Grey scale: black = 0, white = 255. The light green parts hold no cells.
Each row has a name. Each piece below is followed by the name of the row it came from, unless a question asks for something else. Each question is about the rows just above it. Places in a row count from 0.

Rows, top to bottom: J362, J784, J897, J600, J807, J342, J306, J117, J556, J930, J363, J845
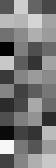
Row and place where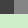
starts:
J845, 0
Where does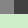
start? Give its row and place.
J306, 0

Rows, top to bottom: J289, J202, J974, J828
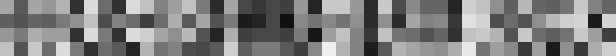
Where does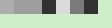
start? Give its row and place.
J974, 2
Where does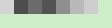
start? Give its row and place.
J202, 34
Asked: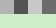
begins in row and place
J974, 35
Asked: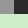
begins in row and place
J289, 25

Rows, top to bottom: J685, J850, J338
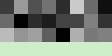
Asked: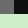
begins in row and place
J685, 6
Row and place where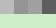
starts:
J338, 0
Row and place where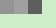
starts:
J338, 1

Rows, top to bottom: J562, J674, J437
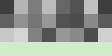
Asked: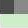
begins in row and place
J674, 5
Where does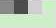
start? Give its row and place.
J437, 5
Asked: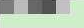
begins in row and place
J562, 2
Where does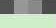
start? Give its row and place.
J437, 3
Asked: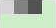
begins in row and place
J437, 1

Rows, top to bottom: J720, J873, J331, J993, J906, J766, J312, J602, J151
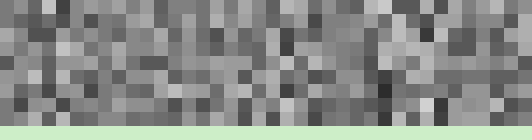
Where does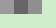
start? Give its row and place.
J906, 17
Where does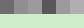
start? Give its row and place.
J766, 14
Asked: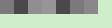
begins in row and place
J312, 2
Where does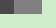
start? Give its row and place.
J873, 22
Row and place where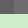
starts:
J993, 35
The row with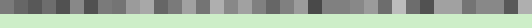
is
J873
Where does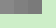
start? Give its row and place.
J993, 23

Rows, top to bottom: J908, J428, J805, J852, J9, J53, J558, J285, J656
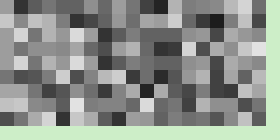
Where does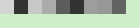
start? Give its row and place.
J656, 3
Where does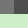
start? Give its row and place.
J53, 0
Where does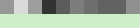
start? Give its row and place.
J9, 4
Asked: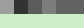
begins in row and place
J805, 6
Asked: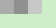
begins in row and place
J852, 15
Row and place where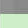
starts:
J852, 3

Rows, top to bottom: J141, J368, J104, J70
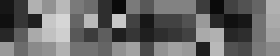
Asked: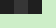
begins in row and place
J104, 8
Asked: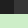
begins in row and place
J104, 8
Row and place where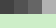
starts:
J141, 16
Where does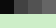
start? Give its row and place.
J141, 15
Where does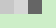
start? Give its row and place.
J368, 3

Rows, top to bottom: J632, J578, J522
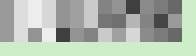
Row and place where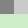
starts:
J522, 6
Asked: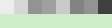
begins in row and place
J632, 2

